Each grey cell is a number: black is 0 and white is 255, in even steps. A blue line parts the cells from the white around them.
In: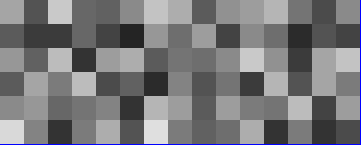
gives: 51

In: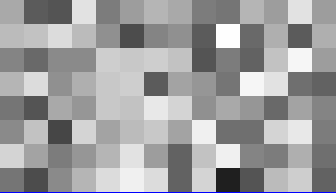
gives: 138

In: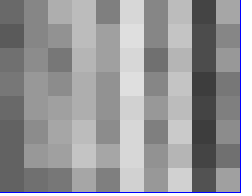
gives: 119

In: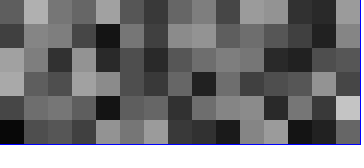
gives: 86

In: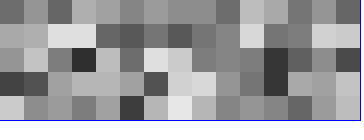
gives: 155

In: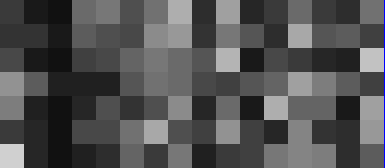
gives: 17

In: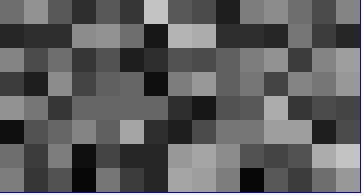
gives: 82

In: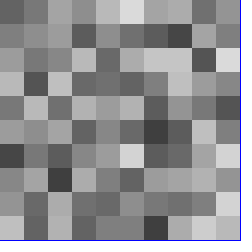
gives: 178
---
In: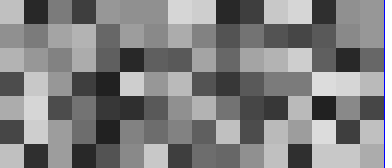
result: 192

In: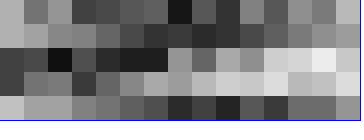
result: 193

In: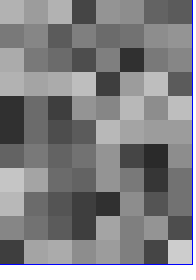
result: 62

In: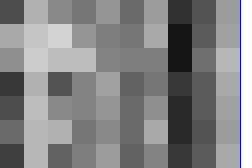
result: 63

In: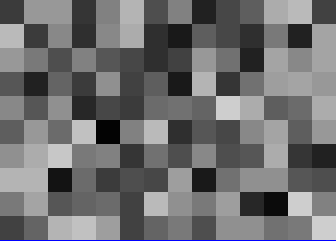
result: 65
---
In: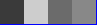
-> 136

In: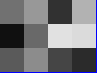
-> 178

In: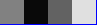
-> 224

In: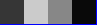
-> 9

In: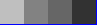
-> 50

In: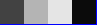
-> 11

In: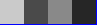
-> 38

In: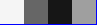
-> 159
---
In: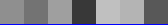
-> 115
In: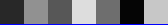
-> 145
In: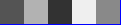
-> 178
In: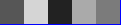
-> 213
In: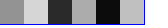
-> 214
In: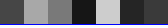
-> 168
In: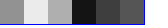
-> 235
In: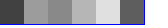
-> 156
